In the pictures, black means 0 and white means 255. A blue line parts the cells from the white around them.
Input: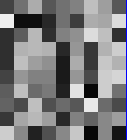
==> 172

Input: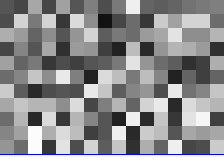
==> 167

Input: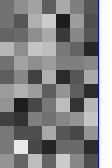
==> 162

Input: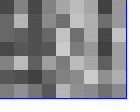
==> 72

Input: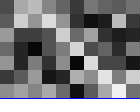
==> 187

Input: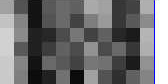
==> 20
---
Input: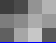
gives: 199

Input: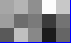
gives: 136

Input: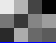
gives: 105

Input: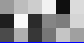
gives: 55

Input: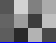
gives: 179

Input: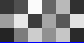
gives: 205
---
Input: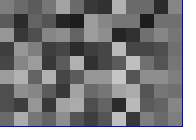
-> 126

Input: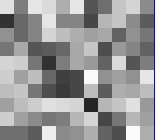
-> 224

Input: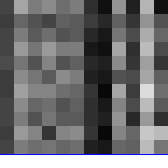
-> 68

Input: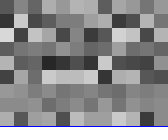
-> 87

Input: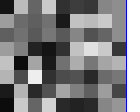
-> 20

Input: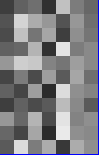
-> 62

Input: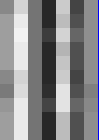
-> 136

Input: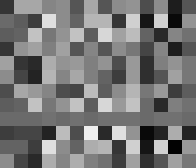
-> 53

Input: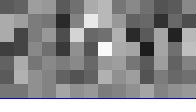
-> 90
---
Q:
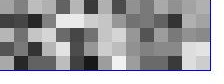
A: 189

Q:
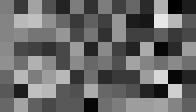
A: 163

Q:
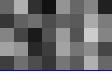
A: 48

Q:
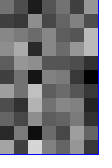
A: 28

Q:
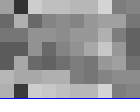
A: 205

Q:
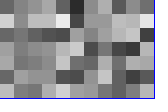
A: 147

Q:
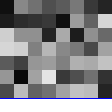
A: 113
